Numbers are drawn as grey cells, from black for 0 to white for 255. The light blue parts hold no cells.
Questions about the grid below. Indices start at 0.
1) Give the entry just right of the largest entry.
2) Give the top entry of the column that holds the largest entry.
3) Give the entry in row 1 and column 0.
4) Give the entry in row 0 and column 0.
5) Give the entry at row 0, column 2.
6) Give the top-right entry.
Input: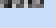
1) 83
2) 195
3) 166
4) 125
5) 40
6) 52

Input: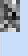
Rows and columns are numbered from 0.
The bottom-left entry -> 99
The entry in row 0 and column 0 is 99
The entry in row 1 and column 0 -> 99
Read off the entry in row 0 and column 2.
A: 138
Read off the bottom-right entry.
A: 83
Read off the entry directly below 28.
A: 111
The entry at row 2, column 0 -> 123
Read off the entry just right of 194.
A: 42
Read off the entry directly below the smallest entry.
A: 28
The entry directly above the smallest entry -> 154
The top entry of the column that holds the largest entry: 234
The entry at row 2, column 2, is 55

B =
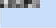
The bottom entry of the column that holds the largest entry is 170
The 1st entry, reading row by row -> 125
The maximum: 224
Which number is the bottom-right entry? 110
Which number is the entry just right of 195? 155

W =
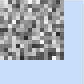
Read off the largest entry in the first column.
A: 219
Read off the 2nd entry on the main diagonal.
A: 219
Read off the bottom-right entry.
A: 84
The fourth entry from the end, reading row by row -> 71
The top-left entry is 204
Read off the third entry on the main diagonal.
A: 219
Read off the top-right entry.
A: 164
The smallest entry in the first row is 71
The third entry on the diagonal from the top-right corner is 71
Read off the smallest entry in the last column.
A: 71
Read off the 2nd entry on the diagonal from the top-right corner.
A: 122
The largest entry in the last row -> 247
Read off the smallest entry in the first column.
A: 71
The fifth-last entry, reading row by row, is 137
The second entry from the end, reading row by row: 164
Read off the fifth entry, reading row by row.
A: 108

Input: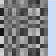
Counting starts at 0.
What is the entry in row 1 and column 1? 112
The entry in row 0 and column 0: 211
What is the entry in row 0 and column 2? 141
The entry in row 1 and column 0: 166
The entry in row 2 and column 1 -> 141
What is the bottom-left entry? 211
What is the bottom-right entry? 141
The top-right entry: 128
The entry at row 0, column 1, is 98
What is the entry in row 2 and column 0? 33
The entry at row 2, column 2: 98
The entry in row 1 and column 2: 128
